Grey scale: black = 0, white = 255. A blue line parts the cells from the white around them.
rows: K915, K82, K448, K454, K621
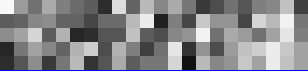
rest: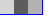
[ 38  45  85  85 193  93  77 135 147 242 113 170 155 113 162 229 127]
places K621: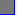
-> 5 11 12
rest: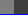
[113 229  51 147  77 155 193 206 236 199 162]
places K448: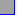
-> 2 20
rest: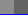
[ 99  70 107 107 185 236  32 127  70 199 147 147  70 213 185 242 119]

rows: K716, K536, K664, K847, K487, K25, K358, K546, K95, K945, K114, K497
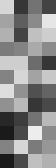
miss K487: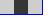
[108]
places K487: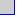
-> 1 2

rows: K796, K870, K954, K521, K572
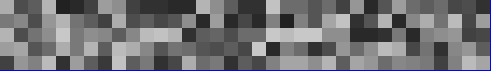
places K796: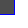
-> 2 34
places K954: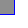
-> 4 7 24 25 32
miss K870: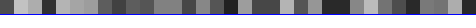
[142]
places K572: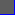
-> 7 10 18 25
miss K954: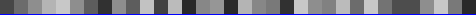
[101]
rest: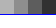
[ 49 194 108 108  85 108  65 150  41  85 157 108  93 108  71  77  49]
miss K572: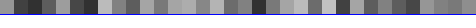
[57]

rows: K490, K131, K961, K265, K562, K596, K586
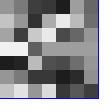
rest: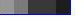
[ 43 144]
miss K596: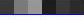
[144]
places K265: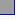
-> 4 5 6 7
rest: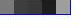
[103]

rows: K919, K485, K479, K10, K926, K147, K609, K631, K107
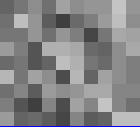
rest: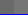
[ 84 100 190 176 118 106 141 126]
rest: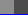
[182 100 162 141 126]
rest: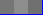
[162 141 149 149 196 149]

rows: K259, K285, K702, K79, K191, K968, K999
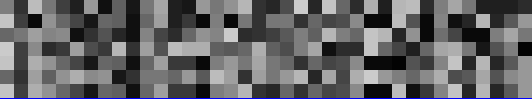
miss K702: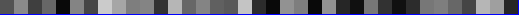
[111]
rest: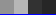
[ 77 203  38 196 103  44 174  31 182 188  44 126 166 119  31  31  31  44]
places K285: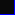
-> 3 15 17 27 28 31

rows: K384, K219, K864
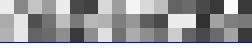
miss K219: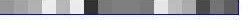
[79]
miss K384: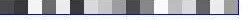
[65]
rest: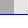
[ 79 114 189 121 183 177 127 150  93  73 236 236  49 163 127 121]
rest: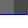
[ 57 251  57]
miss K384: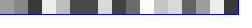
[244]

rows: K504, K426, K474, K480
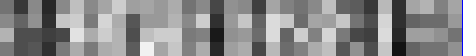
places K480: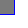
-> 1 5 7
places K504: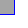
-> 8 11 20 30 33
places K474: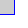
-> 8 12 13 22
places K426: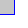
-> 5 18 21 25

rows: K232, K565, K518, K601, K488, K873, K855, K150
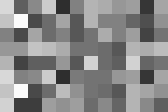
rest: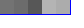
[188]
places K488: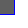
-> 3 4 9
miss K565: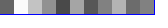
[79]
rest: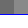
[101 180 137  95]
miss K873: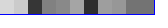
[122]

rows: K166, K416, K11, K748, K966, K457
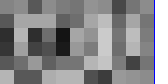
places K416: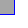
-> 2 3 4 7 10
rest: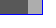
[181 181  80  60 153 147 140]
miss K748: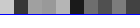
[132]
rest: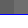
[166 189 104 166 117]
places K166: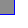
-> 2 4 8 11
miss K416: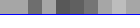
[104]
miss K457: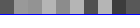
[173]

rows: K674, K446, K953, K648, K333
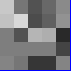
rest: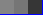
[ 54 132]
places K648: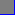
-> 1 2 3 4
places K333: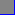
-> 1 5

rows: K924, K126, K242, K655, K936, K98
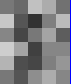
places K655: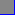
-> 4 5
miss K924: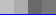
[113]
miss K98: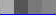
[142]
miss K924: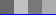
[113]

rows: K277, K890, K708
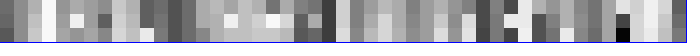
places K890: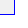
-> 6 17 47
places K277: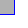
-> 3 10 19 32 39 41
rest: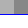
[115 165 227 208 240 214  95]
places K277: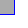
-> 6 15 21 29
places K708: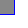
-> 8 15 26 42

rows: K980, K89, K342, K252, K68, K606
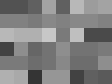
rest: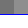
[115 115 122]
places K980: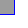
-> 7
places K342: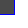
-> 7 8
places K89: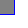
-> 1 2 5 8

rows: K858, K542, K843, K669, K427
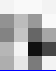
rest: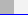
[16 70]
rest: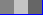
[166]
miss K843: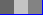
[166]
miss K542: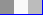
[153]
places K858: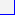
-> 1 4

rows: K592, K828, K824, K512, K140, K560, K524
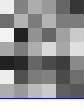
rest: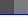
[130  75 110]
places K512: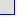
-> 6
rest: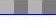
[124]
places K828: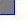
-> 3 5 6
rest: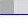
[167 223]
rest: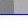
[153 102  54]

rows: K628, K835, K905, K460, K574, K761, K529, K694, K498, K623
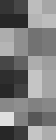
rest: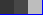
[166]
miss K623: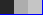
[59]
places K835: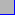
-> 3
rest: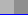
[114 121]
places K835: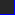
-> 1 2
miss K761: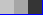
[46]
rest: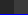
[197 173]

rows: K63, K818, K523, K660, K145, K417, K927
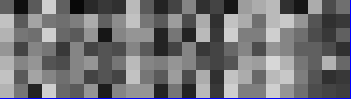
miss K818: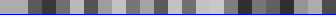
[141]
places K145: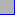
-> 1 21 24
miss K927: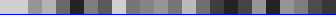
[28]
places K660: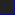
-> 12
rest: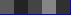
[ 68  22 157 172 186  48  22 172  76 111]
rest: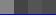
[133  90  35  68 133  56  68 104 133  76 149 133  96  96  76  48]

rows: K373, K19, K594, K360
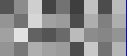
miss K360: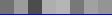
[200]
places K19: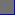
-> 2
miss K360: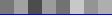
[181]
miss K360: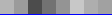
[120]

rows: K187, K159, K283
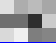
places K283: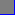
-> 3
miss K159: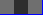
[203]
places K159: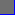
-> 1 2

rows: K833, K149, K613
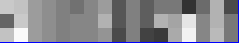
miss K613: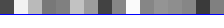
[170]
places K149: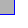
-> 8 12 16
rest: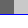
[156 142 128 134 134 178  86 128  94 178 164 229 134 178 120]
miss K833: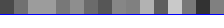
[194]
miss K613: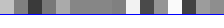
[186]
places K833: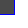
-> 17

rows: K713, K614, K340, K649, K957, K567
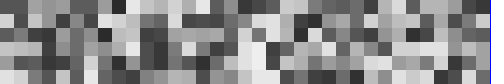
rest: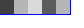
[181 156  71  56]
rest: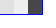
[196 175 116 156 135 162 218 225 156 168 123 210  56 108 162]
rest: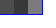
[218 123  64  85 225 238  64 100 181 168 225 100 181 135  85 210 210 225
 225 148 189 162]

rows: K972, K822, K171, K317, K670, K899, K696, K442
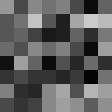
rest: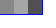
[180 159]
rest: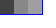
[143  92 143]
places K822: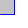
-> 3
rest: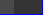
[ 38  58   4 114]
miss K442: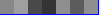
[65]
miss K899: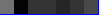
[58]
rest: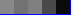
[99]

